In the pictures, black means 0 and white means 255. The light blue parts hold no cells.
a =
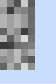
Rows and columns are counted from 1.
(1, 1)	178
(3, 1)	179
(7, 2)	65
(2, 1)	152
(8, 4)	142
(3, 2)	159
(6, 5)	113
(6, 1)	186
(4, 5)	109
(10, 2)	171
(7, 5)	127
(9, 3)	184
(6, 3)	155
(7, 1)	59
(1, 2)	132

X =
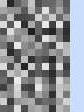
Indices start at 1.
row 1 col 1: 201
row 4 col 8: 65
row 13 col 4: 72
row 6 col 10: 55
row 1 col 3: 94
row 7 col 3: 234
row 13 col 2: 127
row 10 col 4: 37
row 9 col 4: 189
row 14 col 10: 120
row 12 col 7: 123
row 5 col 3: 151
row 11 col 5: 70
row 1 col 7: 102
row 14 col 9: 200
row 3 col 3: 71
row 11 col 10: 79
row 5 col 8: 36
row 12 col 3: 235
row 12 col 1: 108
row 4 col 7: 231
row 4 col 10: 59
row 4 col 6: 97
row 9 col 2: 154
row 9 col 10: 96
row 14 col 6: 167
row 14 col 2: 134
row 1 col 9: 136
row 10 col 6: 100
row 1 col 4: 126
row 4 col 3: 233
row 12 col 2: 73
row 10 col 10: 61

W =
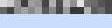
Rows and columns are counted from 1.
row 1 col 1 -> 215
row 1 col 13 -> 113
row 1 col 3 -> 150
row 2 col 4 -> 162
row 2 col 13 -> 174
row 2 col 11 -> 55
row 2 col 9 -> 73
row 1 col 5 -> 159
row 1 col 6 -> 147
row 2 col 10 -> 155

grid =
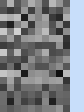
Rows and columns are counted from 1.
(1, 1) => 99
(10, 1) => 66
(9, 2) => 83
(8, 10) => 100
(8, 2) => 96
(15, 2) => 35
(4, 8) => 82
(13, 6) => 120
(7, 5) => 93
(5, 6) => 153
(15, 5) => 84
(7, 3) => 89
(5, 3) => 209
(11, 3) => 171
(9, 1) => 102
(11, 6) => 150
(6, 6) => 167
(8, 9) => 82
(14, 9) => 105
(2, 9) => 79
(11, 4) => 27
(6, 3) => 87
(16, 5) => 124
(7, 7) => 78
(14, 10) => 101
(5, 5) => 108
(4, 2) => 31
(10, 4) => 140
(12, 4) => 156
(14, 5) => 99
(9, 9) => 116
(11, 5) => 141

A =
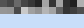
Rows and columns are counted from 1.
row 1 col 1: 83
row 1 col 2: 69
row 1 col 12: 176
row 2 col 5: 159
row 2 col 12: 78
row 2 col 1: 149
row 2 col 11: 62

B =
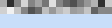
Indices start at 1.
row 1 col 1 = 172
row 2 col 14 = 99
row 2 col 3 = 195
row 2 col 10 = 204
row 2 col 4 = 132
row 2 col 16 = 134
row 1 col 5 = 132
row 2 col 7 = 190
